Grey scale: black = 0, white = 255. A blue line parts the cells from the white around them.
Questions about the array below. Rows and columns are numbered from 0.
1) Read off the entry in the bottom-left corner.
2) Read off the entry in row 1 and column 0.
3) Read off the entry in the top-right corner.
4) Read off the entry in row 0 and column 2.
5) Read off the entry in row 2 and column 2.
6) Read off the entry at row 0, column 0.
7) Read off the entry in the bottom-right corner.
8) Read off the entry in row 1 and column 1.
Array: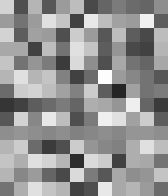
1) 115
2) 155
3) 142
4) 181
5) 161
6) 211
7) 107
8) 115

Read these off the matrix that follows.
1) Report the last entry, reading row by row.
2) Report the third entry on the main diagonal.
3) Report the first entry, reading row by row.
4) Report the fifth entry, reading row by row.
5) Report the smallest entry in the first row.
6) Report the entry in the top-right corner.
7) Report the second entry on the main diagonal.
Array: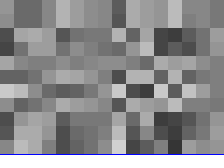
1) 149
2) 171
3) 149
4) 179
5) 92
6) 120
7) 106

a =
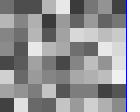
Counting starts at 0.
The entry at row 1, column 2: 176
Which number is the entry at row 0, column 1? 77
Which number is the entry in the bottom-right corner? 139
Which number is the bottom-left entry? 65
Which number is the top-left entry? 111
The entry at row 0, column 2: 77
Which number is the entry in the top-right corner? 65
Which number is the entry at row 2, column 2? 182
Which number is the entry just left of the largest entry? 189
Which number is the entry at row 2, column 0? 133

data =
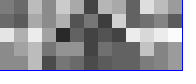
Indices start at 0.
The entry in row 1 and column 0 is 106
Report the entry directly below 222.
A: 112
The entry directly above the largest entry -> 91
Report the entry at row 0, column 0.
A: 124
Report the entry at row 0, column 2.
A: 188
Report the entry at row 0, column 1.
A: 106
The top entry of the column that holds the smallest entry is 203
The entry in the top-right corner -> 155
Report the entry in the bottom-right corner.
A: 155
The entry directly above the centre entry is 118
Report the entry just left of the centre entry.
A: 98
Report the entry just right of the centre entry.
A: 83
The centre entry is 67
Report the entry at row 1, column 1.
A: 91
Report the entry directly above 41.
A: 176
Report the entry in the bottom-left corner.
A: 139
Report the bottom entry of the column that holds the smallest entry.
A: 118
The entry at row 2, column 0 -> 229

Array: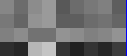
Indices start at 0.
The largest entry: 196
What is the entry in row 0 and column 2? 140
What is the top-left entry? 134
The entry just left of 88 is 154
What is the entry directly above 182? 114
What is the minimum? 32
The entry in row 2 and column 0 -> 128
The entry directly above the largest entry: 114
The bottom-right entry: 60
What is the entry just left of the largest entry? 182
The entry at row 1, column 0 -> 120

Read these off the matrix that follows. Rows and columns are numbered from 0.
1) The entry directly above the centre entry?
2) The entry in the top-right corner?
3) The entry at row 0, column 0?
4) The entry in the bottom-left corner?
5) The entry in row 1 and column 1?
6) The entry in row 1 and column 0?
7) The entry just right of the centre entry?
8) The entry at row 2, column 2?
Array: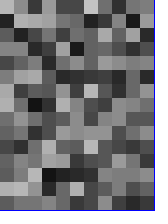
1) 63
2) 125
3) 183
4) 92
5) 176
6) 34
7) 78
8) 71

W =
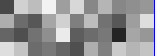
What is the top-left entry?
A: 72
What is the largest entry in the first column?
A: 222
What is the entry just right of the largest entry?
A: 158
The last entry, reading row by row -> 195
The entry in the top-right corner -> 151
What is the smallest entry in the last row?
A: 79
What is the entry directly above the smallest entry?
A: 87
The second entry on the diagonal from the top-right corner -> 158
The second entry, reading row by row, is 209
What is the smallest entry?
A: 36
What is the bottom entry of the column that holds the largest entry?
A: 120
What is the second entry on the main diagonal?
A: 108
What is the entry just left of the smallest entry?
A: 120

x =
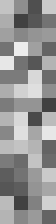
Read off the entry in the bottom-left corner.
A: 180
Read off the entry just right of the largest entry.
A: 160
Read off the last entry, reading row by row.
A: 100
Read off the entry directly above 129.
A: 148
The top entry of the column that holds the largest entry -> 142
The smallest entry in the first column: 86
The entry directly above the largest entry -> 135
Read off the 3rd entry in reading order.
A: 79
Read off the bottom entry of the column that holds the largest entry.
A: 135
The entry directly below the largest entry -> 115
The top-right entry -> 202
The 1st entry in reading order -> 195
